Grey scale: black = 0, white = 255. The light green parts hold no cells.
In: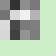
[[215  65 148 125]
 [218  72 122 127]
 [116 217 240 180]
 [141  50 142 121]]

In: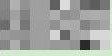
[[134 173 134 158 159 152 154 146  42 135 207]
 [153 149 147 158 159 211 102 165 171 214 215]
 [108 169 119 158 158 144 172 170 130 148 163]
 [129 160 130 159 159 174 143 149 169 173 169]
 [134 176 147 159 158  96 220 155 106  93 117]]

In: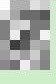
[[136 113 237 170 132]
 [155 193 158 204 137]
 [164  62  92 175 163]
 [128 235  80 124 242]
 [128 205 215 122 121]
 [221 166 108 108  87]
 [251 176 175 224 205]]

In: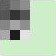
[[168  29 226]
 [133 165 142]
 [ 84  52  83]
 [ 96 120 141]]

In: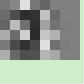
[[173 104  78  81 180 167 127 127]
 [122  74  50  71 223 112 125 127]
 [171 109 207  43 197 177 127 127]
 [100 187 112  47 161 115 126 127]
 [108  77  45  51 193 107 128 127]
 [120 135 224 118 102 127 127 127]]

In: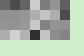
[[173 209 178  48 195 140 132]
 [148 147 152 199 130 147 145]
 [145 146 150 173 195 174  75]
 [103  76 100 205 123 147  95]]

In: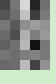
[[104 108 188  66 145]
 [117 109 126 130 121]
 [ 96 112 184  17 120]
 [106  78 175 125 152]
 [119  89 142 157 146]
 [ 86 109 193  61 122]
 [ 70 118 215  35 112]]

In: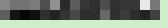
[[ 93  20   6  16  47  35  52  72  46  46 104  48  60  45  35  64]
 [134 114 114 123  79 145  43  92  54  47  77  50  54  55 233 120]]
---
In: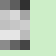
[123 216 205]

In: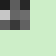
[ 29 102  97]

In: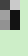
[65 17]

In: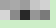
[163 138]

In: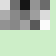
[222 137 161]

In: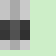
[195 169  55]

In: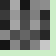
[ 36 152  74  74 199]

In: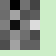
[112 163 128  73]
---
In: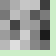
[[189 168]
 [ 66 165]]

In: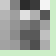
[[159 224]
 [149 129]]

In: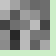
[[ 87 160]
 [111 124]]

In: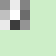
[[254 108]
 [ 60 148]]

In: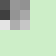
[[148 168]
 [174 198]]

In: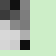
[[ 83 125]
 [136 123]]

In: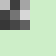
[[116 215]
 [ 70  96]]

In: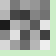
[[ 69  57]
 [180 154]]

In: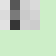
[[122 202]
 [ 53 208]]
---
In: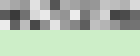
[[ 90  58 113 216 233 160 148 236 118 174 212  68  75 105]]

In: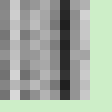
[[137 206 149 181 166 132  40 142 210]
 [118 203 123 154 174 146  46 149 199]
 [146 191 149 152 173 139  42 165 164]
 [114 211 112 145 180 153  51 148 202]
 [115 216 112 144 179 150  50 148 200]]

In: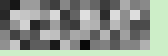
[[ 39 206 197 188 150 216  52  99 223 172  43 219 142 221 105]
 [133  66 117  82 199 191 113 168 159  89 181  75 160  89 120]]

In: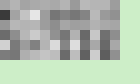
[[ 58 163 195 230 157 118 131 119 132 185 154 145]
 [108 142 183 203 182 145 118 178 105 199 112 142]
 [124 119 175 186 196 189 107 189  97 205  94 144]]

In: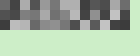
[[ 81  73 127 119 169 113 133 184  67 144  68 194  70]]

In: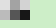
[[187  86  23]]

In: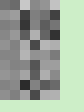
[[147 157  65 127 114  65]
 [135 152  93 176 100  50]
 [133 134 180 146 149 123]
 [149 141 164  93 174 138]
 [143 128 162  74 175 177]]

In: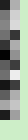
[[119 208]
 [113  54]
 [  3 145]
 [111 237]
 [ 94 174]
 [ 28 159]]
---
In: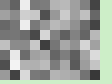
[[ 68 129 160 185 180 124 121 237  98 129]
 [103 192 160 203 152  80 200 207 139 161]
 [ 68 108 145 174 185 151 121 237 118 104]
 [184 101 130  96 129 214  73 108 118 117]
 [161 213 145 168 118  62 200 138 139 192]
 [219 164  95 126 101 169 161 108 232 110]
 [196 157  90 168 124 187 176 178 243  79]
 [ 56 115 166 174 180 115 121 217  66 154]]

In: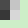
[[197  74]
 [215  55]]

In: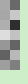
[[105 169]
 [200 167]
 [ 46 175]
 [194 221]
 [100 151]
 [184  98]
 [127 158]]

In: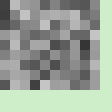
[[135  86  91 101 130  96 148 155 187  65]
 [123 107 185 168 175 167 145 194 130  62]
 [107 151 181 141 101 192 138 134 102  77]
 [196 102 103 165 130 115 102 126 171 152]
 [157  53 151  93  77 166 167 114 186 102]
 [154  81 150 117 143  93 126 147 158 129]
 [182 114 140 115  78 133  86 100 173 169]
 [157  89 120 125 144  81 131 162 167 146]
 [157 125 107 161 158 197  64 168 183  86]]

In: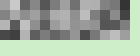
[[ 52 120 130 176 177 113 160 124  86 135 101 201 160]
 [ 67 139  89 126 189 144 178 172 121 160 142 169 131]
 [126  88  85 146 154 147 173 156  93 143 192  89 181]
 [158 189 166 120  77 149 117 100 124  94 179  64  72]]

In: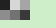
[[165 215  33]
 [ 57 114 141]]

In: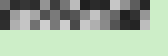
[[ 38  93 146 198  37  43  31 187 118  61 148  45  54  45 115]
 [150  50  32 103 133 194 139  85  70 122  81 167 196 157  43]
 [189  36  43  84 138 175 199  73 205 120 206 113 197 175  46]]
